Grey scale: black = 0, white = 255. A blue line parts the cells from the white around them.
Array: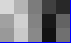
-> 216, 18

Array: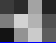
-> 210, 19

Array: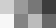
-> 247, 60

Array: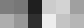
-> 237, 31

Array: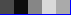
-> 217, 13

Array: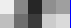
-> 238, 38

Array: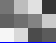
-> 246, 53

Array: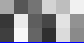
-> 248, 47
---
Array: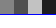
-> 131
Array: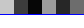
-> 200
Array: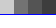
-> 205
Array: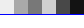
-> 238
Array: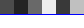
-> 75
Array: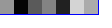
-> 151
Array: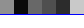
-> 144
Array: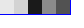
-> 232
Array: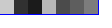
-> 203
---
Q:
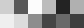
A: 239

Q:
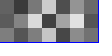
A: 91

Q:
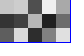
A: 52

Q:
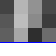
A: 87

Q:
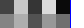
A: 132

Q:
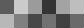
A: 184

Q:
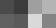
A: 97

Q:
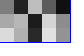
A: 169

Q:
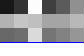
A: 178
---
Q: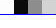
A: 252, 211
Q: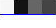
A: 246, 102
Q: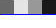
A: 229, 152
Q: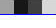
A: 215, 161
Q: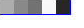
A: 248, 173
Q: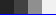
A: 241, 143
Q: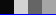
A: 211, 165
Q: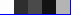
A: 253, 180
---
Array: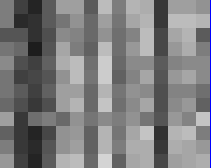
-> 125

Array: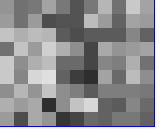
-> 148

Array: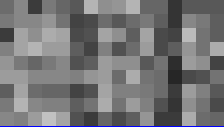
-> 108

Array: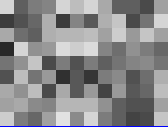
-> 213

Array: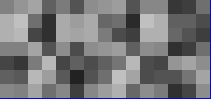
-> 129
